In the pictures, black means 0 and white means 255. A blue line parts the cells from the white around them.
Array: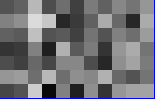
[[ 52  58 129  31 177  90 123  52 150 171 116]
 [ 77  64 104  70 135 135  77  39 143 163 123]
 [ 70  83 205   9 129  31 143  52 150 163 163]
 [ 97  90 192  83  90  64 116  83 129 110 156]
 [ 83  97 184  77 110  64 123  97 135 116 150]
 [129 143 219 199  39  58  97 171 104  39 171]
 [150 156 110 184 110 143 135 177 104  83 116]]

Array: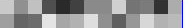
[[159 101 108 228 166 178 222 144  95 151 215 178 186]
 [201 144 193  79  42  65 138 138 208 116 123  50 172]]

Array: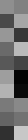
[[158   3]
 [179  10]
 [151  55]
 [ 88  68]
 [100 114]
 [143 129]
 [122 137]
 [ 74 166]
 [106 186]
 [ 48 199]]

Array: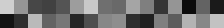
[[ 19  46 186  99 119  38  78 135 142  46  32 127  92 179 135 194]
 [207 149  71  65  84 157 201 111 105 165 127  53 149  11  99  26]]

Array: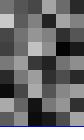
[[ 12  71 170  85 135 157]
 [115  85  71 164 107  41]
 [201  92 129  34 164 129]
 [170 100  19 121 149  48]
 [ 64 107 193 142   4  26]
 [ 71 115 149 129  48  85]
 [ 41 121 157  48  77  41]
 [ 92 142  12  26  77 164]
 [121 157  56  34 115 142]]

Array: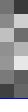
[[115  57]
 [122  94]
 [ 64 102]
 [192 109]
 [144 180]
 [137 207]
 [150 231]]

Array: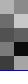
[[123  12]
 [ 81  96]
 [179 138]
 [ 60 165]
 [109 200]]
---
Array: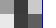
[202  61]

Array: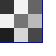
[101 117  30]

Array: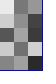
[151 143  86]

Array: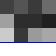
[107  45  56]

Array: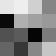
[133 161  91 101]

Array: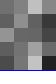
[135  97 103  94]

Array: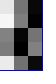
[  8 126 130]

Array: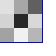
[ 96  40 162]
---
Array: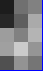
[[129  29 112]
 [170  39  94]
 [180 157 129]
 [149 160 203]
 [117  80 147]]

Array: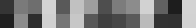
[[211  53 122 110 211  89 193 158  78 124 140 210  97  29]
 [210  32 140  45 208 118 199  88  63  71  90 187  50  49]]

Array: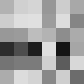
[[168 178 208 213 151 205]
 [133 205 222 224 156 221]
 [171 152 155 189 179 141]
 [166  44  77  29 222  20]
 [216 116 123 123 208  92]
 [108 172 220 211 136 206]]

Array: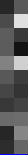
[[ 90  39]
 [224  75]
 [ 57  93]
 [ 19  92]
 [208 130]
 [ 61  88]
 [ 52  70]
 [ 67  56]
 [109 106]
 [134  38]
 [102  45]]

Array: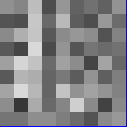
[[147 144 133 189  78 150  98 113  97]
 [108  84  79 199 105 185  93  78 152]
 [131 138 175 197  88 139 151 141  83]
 [114  89  69 217  75 148  85 117 107]
 [103 160 213 194 106 161 140  69 164]
 [127  89 180 173 101 121  92 147  95]
 [130 164 217 183 101 195 146 162 147]
 [137 141  55 171 105 133 207 138  66]
 [152 117 117 142 142 126 107  83 138]]

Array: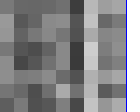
[[166 121 104 103 105 112  61 184 158]
 [122 153  88 101 138 141  84 193 104]
 [139 150  99 120 136 118  81 170 134]
 [143 120  85  77  99 137  59 205 125]
 [128 141  71  86 113 137  58 200 115]
 [167 142 123 126 139 107  82 176 153]
 [113 117 105  78 111 170 113 183  91]
 [172  94 122  80  87 127  72 195 150]]

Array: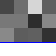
[[ 95  70 110 214]
 [136 120 120  45]
 [ 49 137  93  96]]
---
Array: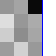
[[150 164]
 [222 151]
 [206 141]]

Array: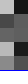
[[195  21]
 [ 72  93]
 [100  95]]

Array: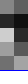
[[134  95]
 [ 39  16]
 [206  41]]

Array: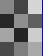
[[136  67]
 [ 38 143]
 [165  36]]

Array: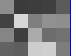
[[142  59]
 [ 66 215]
 [133  62]]

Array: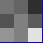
[[115 100]
 [ 82 128]
 [148 128]]

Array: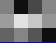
[[129  15]
 [156 226]
 [ 99 133]]
